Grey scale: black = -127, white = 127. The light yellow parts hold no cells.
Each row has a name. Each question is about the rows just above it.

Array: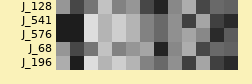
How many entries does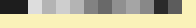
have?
13
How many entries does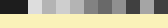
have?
12
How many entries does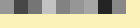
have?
9
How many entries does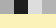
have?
4
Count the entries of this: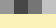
4
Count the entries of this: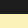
2
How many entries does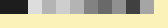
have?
11

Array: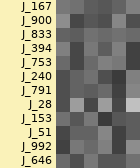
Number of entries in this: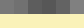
6
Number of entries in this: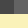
2
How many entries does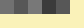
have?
5

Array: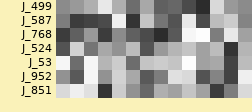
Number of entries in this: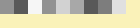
9
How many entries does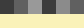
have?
6
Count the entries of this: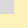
1
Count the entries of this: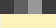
4
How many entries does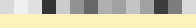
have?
14
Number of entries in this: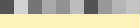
10

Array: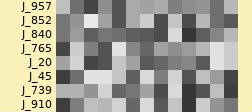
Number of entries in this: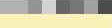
8
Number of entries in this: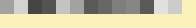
13
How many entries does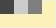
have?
3
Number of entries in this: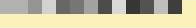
13
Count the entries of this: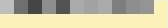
11

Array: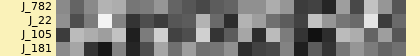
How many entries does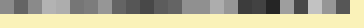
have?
25
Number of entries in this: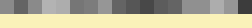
18
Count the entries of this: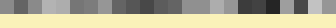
24
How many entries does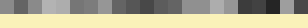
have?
22
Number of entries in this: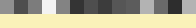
14
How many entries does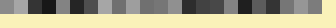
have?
23
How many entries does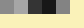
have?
5

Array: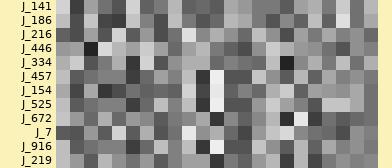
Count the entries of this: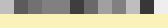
12
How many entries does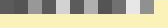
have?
11
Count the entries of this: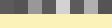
8
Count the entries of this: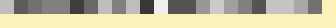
23
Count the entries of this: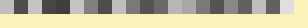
21
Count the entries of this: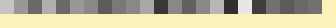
23
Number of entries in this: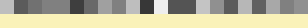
22

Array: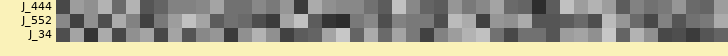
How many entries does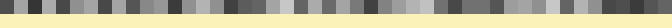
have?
48
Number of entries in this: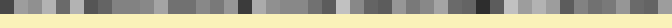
48

